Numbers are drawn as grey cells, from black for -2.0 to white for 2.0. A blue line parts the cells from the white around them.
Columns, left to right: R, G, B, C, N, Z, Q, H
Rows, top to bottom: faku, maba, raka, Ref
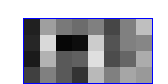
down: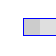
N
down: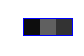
C
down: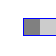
N
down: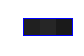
R
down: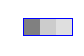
N
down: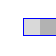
G
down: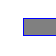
Q

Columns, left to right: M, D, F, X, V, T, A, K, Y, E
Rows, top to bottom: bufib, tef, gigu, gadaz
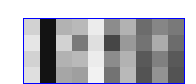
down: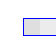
V
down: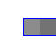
T
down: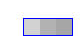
F

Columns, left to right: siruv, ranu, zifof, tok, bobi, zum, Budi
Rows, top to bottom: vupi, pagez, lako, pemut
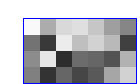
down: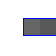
bobi
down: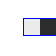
zifof

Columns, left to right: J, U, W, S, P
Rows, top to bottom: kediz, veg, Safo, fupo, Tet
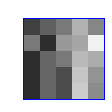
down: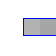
S
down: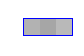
S

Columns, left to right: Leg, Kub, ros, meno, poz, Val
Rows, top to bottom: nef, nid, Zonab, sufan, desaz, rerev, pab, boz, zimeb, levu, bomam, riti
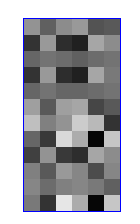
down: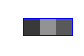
Kub
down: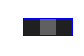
meno
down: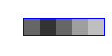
Leg

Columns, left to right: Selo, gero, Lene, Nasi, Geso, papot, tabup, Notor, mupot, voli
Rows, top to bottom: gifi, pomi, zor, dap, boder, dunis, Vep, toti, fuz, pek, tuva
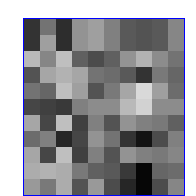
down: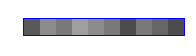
mupot
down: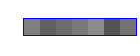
papot
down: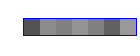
Geso
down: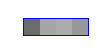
Selo
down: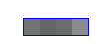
voli
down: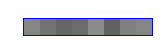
voli

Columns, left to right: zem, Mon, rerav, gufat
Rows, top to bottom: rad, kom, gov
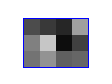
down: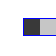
Mon
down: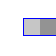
Mon

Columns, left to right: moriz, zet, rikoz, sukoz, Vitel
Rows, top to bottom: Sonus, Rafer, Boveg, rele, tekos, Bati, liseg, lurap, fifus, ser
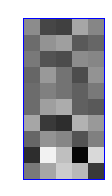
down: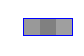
zet
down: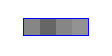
Vitel
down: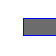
moriz
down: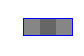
Vitel
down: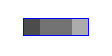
rikoz
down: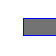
rikoz

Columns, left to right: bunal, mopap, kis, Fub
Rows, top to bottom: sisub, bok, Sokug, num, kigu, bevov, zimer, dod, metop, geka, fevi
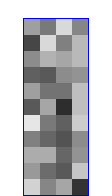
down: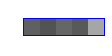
kis
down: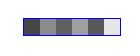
bunal
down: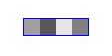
bunal
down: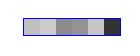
Fub
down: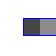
bunal

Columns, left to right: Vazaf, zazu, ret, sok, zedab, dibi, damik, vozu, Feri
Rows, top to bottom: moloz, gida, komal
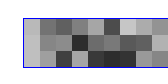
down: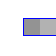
Feri
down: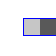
damik
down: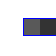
damik
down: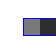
dibi
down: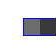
zedab
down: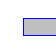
Vazaf

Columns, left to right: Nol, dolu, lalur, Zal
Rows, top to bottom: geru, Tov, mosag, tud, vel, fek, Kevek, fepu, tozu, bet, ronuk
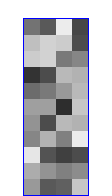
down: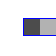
dolu
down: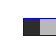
lalur

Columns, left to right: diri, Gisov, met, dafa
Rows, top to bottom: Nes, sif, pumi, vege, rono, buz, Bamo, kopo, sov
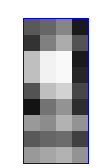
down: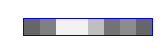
Gisov
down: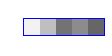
Gisov
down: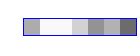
met

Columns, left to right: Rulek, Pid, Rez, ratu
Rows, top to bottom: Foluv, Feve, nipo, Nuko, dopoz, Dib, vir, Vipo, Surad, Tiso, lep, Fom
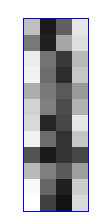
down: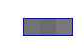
Pid
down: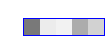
Rulek
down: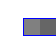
Pid
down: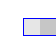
ratu
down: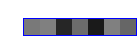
Pid
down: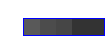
Rez
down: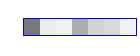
Rulek

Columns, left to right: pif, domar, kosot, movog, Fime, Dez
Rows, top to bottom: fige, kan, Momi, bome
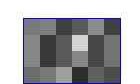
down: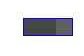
Fime
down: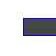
Fime
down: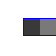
domar
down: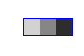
movog

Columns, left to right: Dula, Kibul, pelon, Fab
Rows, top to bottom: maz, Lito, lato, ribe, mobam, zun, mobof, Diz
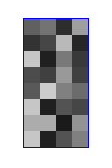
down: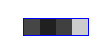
Kibul
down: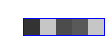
Dula
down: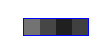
Kibul

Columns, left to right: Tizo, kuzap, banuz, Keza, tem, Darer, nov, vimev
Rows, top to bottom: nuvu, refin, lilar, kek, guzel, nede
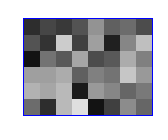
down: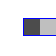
vimev
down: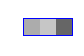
nov
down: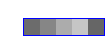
nov
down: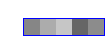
nov
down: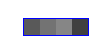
Darer
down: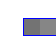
Darer
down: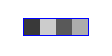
banuz

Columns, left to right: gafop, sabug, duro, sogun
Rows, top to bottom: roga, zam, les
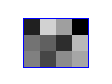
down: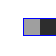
duro
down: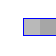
sogun

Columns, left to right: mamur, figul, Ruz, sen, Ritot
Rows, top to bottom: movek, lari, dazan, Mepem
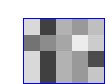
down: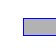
Ruz
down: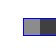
figul
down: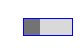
mamur
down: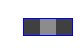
figul
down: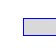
mamur
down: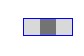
mamur

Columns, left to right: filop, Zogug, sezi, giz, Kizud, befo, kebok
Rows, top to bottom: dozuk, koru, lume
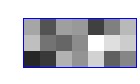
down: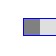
befo
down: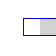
Kizud
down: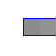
giz
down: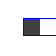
Kizud
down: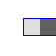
befo
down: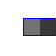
Zogug

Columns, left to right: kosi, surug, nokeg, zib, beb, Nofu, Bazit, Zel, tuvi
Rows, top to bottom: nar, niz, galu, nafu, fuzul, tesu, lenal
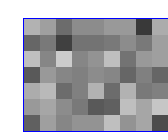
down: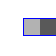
beb
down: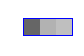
Bazit

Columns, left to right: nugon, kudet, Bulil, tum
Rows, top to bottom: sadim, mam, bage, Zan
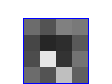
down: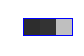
Bulil
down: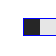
kudet

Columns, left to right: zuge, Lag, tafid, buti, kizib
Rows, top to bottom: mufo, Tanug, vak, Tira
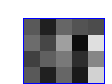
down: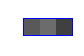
zuge
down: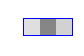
kizib
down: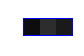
buti
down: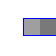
tafid
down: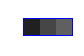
Lag
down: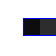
buti

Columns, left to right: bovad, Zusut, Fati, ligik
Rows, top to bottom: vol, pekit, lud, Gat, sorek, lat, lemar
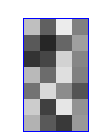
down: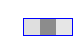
Fati
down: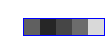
Zusut
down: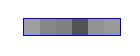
ligik

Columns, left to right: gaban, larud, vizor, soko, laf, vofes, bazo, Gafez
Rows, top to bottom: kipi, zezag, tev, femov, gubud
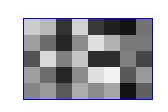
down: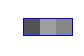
gaban
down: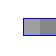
gaban
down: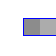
soko
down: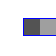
gaban
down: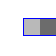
larud
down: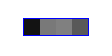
bazo
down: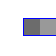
larud

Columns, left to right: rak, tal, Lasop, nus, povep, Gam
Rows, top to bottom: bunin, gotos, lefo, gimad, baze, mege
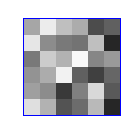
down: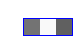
nus
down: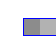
tal
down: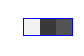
Lasop
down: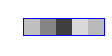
povep
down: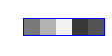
Lasop
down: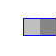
povep
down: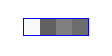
nus

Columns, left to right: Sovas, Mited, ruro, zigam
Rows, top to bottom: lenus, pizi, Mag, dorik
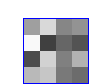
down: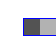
zigam
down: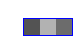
zigam
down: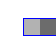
zigam
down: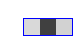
Mited
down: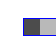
Sovas
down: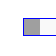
Sovas
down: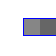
ruro

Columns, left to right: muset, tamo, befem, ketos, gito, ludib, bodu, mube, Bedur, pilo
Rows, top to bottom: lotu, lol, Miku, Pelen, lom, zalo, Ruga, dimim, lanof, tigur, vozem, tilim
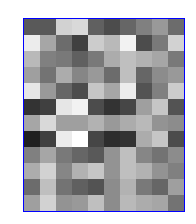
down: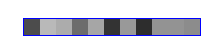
ludib
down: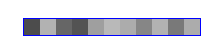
mube

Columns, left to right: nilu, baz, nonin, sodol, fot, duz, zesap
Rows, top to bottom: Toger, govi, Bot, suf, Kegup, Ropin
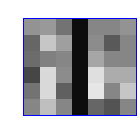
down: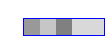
baz
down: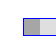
fot
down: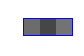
nilu
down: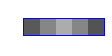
duz
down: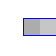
zesap
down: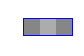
duz
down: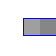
nonin

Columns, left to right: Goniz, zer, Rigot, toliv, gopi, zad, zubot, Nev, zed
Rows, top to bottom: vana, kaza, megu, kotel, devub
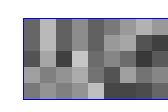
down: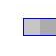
toliv
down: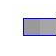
zubot
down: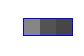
zad
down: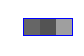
Goniz
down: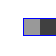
zed

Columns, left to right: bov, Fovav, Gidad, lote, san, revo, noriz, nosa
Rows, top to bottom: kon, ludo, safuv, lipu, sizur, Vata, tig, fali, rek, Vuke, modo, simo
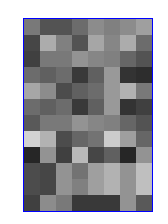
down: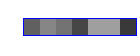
san
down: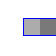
Fovav
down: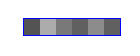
Fovav

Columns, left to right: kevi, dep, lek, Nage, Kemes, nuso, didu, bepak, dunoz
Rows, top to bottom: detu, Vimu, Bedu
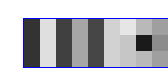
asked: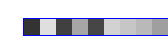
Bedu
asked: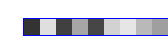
detu
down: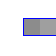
dunoz
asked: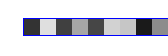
Vimu

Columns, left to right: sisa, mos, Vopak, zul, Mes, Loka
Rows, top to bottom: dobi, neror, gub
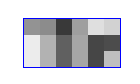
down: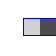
Loka
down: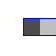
Loka
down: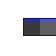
Vopak

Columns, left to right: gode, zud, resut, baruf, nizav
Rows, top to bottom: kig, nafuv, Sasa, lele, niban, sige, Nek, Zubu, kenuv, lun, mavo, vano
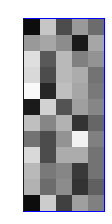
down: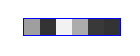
baruf
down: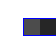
zud
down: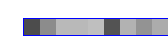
resut
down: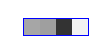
baruf

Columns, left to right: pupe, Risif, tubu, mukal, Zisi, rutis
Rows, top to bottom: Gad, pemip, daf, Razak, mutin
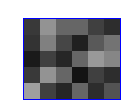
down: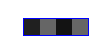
mukal
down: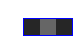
tubu
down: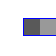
Zisi
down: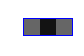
mukal

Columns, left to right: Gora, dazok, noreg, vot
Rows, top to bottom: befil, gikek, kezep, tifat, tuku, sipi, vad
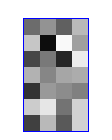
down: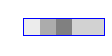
vot
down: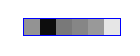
dazok
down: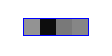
dazok

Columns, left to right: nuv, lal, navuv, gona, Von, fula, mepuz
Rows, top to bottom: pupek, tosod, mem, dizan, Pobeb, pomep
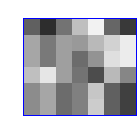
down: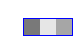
lal
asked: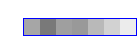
tosod
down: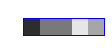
lal
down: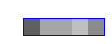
nuv
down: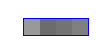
gona
